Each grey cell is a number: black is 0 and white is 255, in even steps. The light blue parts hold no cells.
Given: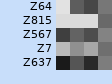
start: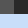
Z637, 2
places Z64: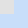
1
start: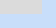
Z815, 1
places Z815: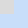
1 2 3

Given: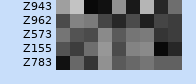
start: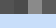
Z573, 2
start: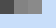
Z155, 5
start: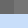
Z783, 6

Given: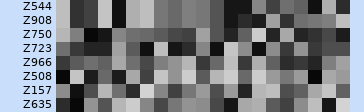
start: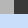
Z966, 10
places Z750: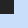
13 16 18

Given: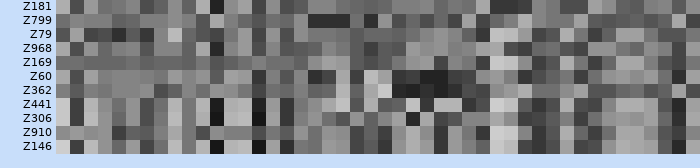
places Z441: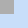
13 23 37 41 42
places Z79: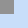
16 28
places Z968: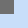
36
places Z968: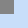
6 8 9 13 16 20 30
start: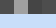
Z146, 36
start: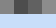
Z181, 6

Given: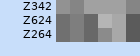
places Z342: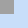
3 4 5
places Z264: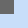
3

